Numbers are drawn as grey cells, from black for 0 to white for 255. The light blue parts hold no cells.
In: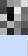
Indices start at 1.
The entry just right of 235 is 108
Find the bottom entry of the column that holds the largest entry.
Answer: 134
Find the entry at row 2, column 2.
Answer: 21
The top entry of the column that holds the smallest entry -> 149
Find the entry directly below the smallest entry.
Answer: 177
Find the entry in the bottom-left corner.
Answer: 177

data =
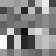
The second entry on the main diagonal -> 111
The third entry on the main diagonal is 98
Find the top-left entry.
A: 166
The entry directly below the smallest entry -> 38
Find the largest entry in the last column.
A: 178
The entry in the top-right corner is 69
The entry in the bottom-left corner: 152
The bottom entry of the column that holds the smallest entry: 123
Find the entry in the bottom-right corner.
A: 111
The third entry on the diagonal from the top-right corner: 123
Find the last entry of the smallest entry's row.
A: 98
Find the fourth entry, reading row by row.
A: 166
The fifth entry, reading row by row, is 84
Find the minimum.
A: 12
